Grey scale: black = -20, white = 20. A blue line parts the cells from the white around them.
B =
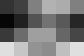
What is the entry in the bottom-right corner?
15
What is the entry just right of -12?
-10
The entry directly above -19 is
-12
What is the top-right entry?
0
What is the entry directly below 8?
-2
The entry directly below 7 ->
-6
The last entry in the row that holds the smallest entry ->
-14

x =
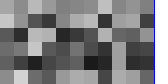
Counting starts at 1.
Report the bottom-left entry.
2
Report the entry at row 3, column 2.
-13
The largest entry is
13
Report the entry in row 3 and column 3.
9
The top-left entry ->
6
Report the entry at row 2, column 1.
11
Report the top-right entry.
0
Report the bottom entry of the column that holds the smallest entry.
6
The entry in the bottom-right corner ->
-4
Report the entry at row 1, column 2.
2
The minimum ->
-16
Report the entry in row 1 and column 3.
9
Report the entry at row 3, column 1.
-6
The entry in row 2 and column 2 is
3

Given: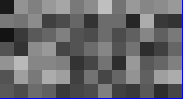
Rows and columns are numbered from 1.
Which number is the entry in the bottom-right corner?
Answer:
-9
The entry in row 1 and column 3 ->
0
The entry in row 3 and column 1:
-17
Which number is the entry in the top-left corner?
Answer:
-16
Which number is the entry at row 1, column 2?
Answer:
3
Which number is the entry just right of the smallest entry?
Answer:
-11
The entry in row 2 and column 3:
2
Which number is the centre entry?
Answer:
-3
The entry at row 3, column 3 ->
-6
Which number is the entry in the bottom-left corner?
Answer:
-6
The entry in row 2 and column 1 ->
-1
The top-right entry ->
4
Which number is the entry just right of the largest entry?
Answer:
-2
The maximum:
10
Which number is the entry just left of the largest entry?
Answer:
2
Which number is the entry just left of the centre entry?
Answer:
-7

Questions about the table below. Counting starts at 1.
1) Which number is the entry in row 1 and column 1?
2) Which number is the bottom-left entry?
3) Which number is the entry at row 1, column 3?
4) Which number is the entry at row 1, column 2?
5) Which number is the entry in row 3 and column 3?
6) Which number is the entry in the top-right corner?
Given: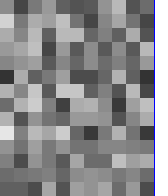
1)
2
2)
-5
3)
-1
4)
-9
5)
9
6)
-3

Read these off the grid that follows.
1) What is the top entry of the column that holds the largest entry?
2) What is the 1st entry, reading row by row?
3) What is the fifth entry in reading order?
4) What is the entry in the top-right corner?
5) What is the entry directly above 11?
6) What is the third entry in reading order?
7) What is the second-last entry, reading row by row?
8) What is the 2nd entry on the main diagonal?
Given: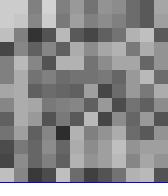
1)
13
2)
12
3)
0
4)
6
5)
12
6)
0
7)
9
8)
11

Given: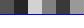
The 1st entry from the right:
4
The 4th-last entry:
13
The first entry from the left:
-7

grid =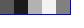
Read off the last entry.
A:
0
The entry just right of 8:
18
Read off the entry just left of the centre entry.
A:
-16
